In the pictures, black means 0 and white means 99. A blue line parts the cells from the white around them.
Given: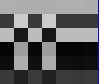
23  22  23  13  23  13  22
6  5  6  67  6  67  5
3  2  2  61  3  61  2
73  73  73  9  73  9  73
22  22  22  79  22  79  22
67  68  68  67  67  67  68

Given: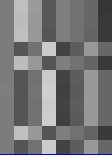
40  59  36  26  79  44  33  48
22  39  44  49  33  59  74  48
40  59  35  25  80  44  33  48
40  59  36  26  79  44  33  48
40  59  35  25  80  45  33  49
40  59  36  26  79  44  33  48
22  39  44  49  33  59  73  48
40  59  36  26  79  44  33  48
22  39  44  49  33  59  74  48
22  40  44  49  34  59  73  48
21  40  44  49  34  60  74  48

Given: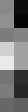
37  40
15  48
18  45
63  91
63  81
51  48
2  56
5  53

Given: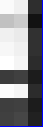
13  27  25
11  25  24
17  95  98
11  25  23
17  95  99
19  93  96
19  91  93
7  79  75
18  93  97

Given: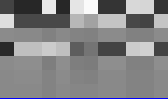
53  51  51  53  53  52  52  53  51  53  53  53
53  51  51  53  53  50  51  54  51  54  54  53
55  50  50  55  55  48  49  55  49  55  55  54
26  81  79  26  26  45  36  74  79  74  74  16
54  50  50  54  54  50  51  53  50  53  53  54
76  26  28  76  76  63  71  28  28  28  28  86
20  83  84  20  20  97  89  15  90  15  15  26

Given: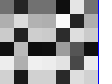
81  86  16  81  81  10  81
91  28  88  92  93  68  92
6  33  61  6  5  72  6
79  86  17  79  80  13  79
68  14  97  68  69  85  68
44  89  6  44  44  14  44

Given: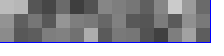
36  63  49  25  32  46  47  35  67  44  50  49  36  34  54
47  56  35  48  33  34  50  40  47  49  58  34  46  37  57
41  60  79  52  37  46  49  52  32  24  41  27  33  71  73

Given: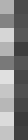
25  76
23  85
27  71
31  77
28  87
33  47
24  70
34  83
31  51
29  69

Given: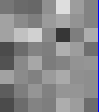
42  61  67  49  51  42  29
55  58  58  50  58  49  36
55  56  66  60  50  54  63
58  57  51  48  65  53  32
43  61  68  49  51  42  29
67  49  21  54  81  75  63
51  57  65  60  49  54  63
51  61  86  56  40  41  46
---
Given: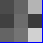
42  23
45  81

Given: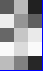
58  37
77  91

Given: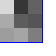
36  33
64  49

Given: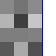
24  77
49  50

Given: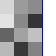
53  20
63  75

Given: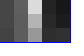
36  70
36  59

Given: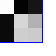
83  69
80  79
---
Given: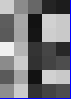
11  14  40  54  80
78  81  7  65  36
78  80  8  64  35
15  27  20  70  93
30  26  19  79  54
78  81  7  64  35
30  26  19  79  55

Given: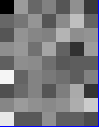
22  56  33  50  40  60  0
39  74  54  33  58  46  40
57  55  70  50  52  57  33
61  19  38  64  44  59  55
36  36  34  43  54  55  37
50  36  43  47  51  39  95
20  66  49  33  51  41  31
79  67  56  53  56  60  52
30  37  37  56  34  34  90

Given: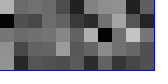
37  13  56  55  51  13  30  41  44  41  69
14  33  64  44  17  22  38  42  28  31  2
46  76  44  1  68  38  52  45  43  41  46
31  40  44  54  39  34  60  39  38  28  56
31  27  21  38  17  35  30  32  33  15  57

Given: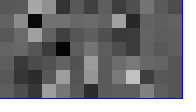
30  35  45  31  24  36  25  34  20  56  65  35  34
38  37  38  15  62  38  41  40  44  44  3  54  38
37  36  39  23  22  31  37  33  25  38  62  41  34
37  34  38  23  30  36  45  36  2  23  33  40  39
33  39  40  47  42  35  60  32  38  32  29  22  36
33  34  24  75  47  35  58  33  61  34  17  21  34
33  36  50  36  36  35  17  34  46  61  21  30  36

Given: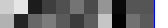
33  33  4  58  29  45  31  24  11  89  80
35  44  1  77  36  23  35  48  40  14  69

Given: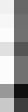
40  93
43  96
44  98
33  87
44  98
44  98
6  59
24  78
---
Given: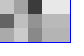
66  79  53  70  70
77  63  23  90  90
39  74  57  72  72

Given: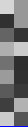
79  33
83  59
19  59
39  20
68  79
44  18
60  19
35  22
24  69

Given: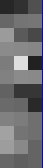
40  37  39
15  19  31
40  45  46
60  35  28
54  53  52
48  86  13
50  54  53
38  21  21
41  40  16
50  48  43
63  45  43
61  53  39

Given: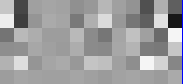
61  64  63  62  62  64  62  60  63  64  62  60  66
77  27  62  64  63  56  59  71  62  57  31  68  37
92  24  58  66  64  47  68  85  59  46  37  87  9
45  72  67  61  61  72  54  46  64  75  62  41  95
55  56  65  62  60  67  54  53  65  70  48  47  77
69  86  58  64  66  59  76  74  62  55  95  82  52

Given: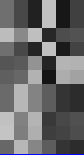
40  71  52  36  20  17
43  28  13  75  9  25
43  28  13  75  9  25
73  53  74  15  30  32
43  28  14  75  10  26
33  35  57  14  70  69
37  40  69  8  67  63
41  71  51  36  20  17
41  71  51  36  20  17
75  50  70  22  28  31
76  49  68  24  26  30

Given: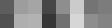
31  68  69  21  44  83  55  51
36  61  64  27  55  79  45  48

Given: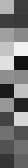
20  38
71  24
24  22
62  53
76  94
87  7
55  53
10  75
59  13
26  83
44  31
32  43
